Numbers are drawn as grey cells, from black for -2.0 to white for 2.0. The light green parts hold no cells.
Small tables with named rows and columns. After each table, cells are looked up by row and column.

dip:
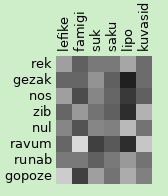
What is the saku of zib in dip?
-0.5
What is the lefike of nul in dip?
0.1
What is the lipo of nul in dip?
0.9
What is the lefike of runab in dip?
-0.1
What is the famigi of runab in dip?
-0.1
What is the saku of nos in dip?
-0.4
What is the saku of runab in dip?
-0.1
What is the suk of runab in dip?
-0.5
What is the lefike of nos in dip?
0.5
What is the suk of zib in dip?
-0.2
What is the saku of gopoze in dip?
-0.2
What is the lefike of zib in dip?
-0.4
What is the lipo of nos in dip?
-1.1
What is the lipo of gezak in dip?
-1.5
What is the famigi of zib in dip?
0.4
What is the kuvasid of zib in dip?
0.8
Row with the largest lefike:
gopoze

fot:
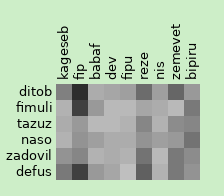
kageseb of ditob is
0.0
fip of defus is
-1.0
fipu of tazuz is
0.8
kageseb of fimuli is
0.8
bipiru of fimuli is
-0.1
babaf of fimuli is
0.4
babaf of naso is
0.5
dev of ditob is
0.6
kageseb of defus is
-0.1
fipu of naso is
0.7
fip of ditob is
-1.3
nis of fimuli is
0.7
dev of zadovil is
0.7
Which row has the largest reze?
fimuli

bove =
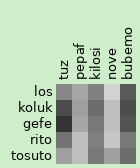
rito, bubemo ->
-0.1
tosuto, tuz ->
0.5
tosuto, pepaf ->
1.0
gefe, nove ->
1.0
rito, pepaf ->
1.0
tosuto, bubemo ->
-0.3
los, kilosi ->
0.0
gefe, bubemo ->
-0.7
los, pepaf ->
0.6
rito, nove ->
1.1
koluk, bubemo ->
-0.8
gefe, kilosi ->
-0.1
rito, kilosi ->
0.0
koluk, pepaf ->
0.5
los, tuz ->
0.1
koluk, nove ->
1.0
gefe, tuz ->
-1.2
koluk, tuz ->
-0.8
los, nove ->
1.3
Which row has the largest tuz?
tosuto

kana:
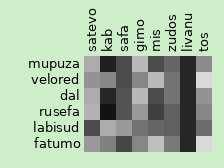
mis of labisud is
-0.4
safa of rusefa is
-0.7
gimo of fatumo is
0.1
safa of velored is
-0.8
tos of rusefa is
0.1
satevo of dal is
0.7
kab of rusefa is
-1.7
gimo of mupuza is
0.9
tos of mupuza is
0.2
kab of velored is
0.1
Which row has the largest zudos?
fatumo

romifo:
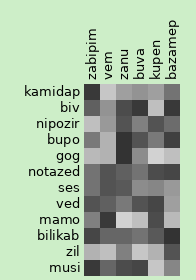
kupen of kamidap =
0.5
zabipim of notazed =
-0.2
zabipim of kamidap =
-1.1
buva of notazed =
-0.2
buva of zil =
1.1
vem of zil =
1.0
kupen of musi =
1.1
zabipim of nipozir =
1.0
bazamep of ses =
0.4
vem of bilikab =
-0.4
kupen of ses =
0.1
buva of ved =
-0.7
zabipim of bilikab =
-0.9
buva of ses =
0.2
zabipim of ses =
-0.2
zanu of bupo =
-1.2

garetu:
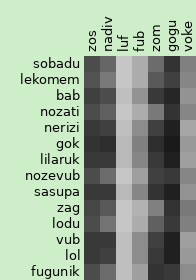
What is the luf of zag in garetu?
1.1
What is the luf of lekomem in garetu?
1.1
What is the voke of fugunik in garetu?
0.2
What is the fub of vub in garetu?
0.2
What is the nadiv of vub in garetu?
-1.1
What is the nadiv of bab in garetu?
-0.8
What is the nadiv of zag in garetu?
-0.6
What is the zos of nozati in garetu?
-0.8
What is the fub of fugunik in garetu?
0.5
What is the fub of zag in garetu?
0.8
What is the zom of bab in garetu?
-1.1
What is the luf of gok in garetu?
0.9
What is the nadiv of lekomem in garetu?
-0.1
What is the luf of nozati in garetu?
1.1
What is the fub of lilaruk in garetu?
0.1
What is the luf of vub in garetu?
1.0
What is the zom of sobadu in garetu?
-0.3

